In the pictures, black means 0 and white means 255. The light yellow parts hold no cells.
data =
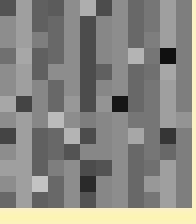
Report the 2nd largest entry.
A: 187
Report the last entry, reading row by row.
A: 126
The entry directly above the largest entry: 96
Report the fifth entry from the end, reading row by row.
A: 141
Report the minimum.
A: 16
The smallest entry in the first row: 76
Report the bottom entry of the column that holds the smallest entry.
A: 159
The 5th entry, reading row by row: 141
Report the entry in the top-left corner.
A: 82
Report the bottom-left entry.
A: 104
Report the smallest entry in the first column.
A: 68
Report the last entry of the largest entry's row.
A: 126
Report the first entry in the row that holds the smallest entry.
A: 112
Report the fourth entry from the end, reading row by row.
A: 104
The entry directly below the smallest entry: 167
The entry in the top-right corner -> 126
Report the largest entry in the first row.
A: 173
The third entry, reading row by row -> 96
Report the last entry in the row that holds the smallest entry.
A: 126
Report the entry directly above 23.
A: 141
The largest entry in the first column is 167
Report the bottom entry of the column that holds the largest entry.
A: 96
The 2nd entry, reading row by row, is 159
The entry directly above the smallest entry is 159
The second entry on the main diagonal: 159
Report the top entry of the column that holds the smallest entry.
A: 159

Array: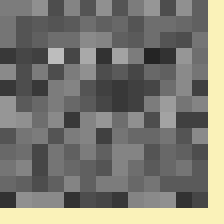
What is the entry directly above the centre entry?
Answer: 64
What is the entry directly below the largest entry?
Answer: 77
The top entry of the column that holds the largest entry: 77
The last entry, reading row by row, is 70
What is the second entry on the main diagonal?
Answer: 84
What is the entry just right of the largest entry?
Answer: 70
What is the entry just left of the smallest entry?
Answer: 124
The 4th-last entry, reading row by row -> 138
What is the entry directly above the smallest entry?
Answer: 110
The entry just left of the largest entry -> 64
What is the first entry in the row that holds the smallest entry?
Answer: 56
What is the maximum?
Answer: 189
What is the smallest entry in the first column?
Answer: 50
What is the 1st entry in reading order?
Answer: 124
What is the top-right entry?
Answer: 96
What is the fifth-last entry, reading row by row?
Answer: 132
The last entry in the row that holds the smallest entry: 110
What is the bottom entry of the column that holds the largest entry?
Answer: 138
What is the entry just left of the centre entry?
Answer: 90
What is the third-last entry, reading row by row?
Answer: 144
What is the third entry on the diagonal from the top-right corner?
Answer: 84
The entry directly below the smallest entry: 104
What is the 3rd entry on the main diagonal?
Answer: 96
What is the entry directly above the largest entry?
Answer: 110
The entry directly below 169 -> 144
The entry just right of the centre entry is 56
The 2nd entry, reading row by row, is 124
